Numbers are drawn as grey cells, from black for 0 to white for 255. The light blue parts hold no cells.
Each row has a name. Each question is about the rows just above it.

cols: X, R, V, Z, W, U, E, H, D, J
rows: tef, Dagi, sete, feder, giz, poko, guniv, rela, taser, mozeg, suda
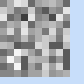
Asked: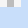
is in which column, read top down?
V
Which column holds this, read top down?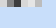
Z
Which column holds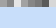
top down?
D
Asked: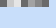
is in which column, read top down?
W
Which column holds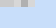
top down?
E
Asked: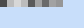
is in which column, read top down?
H

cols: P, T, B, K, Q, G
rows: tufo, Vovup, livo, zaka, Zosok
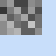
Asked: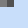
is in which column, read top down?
G
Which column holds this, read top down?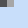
K
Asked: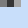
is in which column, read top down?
P
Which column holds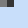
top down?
P

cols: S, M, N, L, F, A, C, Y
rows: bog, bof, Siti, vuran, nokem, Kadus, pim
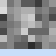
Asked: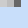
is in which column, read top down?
F
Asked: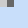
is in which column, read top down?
L
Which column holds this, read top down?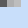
L
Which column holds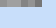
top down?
N

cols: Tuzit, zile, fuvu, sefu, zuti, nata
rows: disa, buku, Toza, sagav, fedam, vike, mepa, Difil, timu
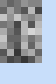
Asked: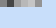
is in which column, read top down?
nata
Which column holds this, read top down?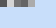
zuti

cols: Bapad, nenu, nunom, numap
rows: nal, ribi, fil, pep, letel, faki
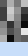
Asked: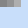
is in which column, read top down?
Bapad
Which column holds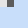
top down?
numap

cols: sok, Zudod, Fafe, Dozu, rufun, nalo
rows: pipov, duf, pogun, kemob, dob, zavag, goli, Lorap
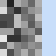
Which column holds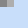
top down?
nalo
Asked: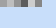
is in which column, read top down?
nalo
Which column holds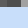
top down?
Zudod

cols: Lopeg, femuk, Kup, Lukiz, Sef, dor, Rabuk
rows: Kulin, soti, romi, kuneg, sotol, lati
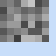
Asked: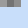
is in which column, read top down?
femuk
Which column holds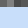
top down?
dor
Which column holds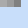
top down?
Kup
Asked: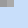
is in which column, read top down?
Sef
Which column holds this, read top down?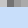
Sef
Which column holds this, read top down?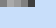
Kup

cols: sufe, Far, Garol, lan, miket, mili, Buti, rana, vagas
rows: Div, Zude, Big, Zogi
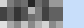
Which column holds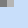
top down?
mili
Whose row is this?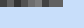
Big

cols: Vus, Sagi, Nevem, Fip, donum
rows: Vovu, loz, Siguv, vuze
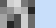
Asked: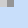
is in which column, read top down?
Sagi
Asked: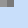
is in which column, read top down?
Sagi
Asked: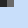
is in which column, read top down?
donum
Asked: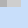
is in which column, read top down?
Fip

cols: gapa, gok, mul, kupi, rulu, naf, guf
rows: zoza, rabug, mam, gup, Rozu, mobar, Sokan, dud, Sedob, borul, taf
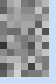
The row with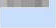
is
mam
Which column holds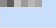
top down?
naf
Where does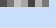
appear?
borul
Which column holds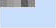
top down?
rulu
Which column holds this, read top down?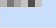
guf
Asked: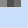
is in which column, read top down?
rulu

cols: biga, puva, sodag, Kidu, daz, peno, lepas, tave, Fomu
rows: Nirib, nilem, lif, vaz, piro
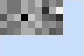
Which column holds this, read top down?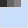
lepas
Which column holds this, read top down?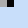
Kidu
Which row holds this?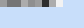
nilem
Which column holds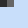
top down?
lepas

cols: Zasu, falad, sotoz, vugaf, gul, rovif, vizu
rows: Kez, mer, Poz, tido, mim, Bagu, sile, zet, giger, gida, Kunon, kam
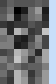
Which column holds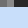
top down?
falad
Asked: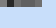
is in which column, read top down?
rovif

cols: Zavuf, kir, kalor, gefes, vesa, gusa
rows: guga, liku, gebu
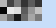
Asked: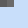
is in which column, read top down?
gefes
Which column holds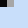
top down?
Zavuf

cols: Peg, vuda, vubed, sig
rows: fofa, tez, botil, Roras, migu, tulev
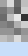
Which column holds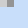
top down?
sig
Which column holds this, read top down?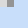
vuda

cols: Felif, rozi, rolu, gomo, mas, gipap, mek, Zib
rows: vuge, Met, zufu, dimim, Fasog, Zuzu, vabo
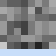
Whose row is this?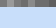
zufu
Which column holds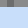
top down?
mek
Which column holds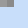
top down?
gipap
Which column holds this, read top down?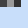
gomo
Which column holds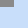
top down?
mek
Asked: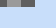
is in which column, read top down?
rozi
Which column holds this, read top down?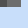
gomo

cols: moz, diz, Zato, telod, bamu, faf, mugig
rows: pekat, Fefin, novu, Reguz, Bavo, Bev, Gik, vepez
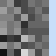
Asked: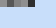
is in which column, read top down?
Zato
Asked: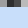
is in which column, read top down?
telod
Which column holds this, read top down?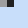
moz
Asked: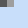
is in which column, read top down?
bamu
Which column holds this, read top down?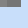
diz
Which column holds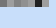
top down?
moz

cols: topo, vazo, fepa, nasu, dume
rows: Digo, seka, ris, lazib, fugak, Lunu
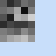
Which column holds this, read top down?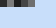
vazo
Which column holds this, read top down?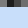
vazo
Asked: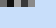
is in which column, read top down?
nasu
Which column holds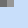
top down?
dume
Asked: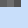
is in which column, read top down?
topo
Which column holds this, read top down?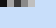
nasu
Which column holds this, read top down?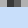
fepa

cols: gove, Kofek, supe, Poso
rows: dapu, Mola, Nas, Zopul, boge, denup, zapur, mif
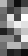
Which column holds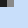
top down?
gove
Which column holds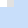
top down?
Poso

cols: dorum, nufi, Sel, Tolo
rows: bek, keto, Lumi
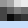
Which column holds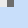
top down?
Tolo
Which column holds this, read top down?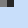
Sel
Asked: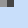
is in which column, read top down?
dorum
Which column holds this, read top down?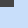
dorum
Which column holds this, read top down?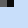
nufi

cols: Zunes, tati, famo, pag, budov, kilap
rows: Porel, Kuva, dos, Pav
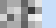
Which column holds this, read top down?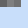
pag
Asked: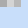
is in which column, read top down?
famo
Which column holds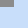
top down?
Zunes
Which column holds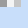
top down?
kilap
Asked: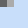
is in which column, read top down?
tati

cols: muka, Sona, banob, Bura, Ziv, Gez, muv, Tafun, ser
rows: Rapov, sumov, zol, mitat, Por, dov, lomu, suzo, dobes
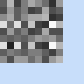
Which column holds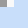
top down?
Tafun
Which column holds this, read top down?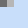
ser
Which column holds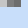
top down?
Ziv

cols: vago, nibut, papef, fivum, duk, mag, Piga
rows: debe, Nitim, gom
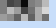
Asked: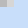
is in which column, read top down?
Piga
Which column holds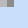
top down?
nibut
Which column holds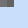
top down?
duk
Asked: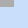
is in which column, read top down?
mag
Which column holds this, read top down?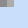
mag
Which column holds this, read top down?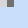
Piga

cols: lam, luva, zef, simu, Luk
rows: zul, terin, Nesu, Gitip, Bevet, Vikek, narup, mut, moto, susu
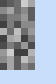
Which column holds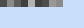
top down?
lam
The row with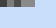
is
Gitip
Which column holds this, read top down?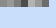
Luk
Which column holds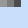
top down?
Luk
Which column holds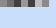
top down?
simu

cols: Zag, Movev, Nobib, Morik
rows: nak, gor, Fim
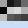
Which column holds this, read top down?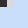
Nobib
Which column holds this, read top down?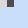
Nobib
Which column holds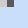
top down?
Movev
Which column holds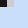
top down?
Movev

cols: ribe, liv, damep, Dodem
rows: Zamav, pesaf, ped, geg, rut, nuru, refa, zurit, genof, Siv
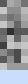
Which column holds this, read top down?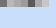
Dodem
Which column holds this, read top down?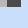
damep
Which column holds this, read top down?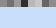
liv

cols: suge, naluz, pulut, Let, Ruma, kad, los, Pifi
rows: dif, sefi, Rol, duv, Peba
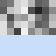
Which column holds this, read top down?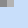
Pifi
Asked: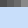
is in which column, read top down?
los
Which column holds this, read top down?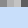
Pifi

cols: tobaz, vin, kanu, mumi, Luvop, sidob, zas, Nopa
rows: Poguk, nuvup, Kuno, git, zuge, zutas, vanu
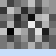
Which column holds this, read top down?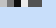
Luvop
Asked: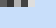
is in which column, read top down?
sidob
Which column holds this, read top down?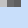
kanu
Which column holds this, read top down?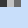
kanu

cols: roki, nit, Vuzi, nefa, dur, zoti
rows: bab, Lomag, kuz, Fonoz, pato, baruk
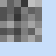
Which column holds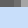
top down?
nit
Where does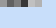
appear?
bab
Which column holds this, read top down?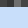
Vuzi
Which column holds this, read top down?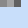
dur
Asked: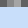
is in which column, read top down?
dur
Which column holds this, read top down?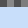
roki

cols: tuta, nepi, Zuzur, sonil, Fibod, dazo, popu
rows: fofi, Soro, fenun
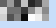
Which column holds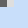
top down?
tuta
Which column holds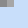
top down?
popu

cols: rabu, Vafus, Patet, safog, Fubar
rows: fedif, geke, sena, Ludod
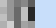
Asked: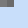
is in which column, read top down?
Patet
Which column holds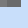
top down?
Patet

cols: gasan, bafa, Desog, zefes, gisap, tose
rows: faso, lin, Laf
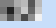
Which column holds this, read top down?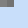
gasan
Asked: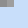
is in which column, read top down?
Desog
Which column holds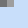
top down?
gasan
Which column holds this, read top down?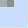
Desog
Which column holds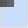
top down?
gisap

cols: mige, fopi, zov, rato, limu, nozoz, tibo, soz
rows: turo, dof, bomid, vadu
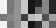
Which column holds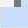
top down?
mige
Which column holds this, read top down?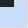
soz

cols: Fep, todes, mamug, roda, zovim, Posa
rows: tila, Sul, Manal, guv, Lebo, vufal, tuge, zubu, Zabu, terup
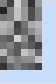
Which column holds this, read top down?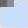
roda
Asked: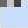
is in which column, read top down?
Posa

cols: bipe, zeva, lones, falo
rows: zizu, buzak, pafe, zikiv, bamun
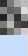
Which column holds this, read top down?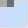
lones
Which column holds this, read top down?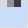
falo
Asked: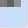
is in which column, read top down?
zeva
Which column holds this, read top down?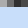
lones
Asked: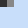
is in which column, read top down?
bipe

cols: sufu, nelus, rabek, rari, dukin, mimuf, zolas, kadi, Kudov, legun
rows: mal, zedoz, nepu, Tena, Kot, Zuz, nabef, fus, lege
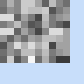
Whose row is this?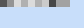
nabef
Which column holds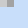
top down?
rari

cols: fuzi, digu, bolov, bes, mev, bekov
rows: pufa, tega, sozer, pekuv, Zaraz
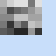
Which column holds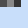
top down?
digu
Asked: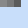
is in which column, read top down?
fuzi
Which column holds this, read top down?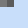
fuzi
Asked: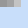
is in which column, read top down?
mev

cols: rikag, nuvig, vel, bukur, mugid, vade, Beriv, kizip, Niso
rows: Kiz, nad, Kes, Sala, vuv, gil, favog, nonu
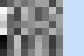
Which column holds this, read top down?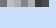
bukur
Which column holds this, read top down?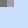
Beriv
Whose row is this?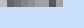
Sala
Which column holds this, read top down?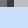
vel
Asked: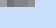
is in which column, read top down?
Beriv
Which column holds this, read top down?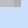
vel

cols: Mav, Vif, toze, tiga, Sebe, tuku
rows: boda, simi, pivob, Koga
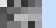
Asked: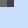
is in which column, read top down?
Vif
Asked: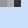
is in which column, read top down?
Sebe

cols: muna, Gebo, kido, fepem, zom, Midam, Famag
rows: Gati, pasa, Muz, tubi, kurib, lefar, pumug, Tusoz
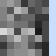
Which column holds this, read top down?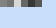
muna
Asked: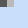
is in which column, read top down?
zom
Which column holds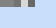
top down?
muna
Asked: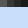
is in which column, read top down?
Midam
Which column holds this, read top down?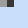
Midam
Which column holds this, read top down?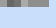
fepem
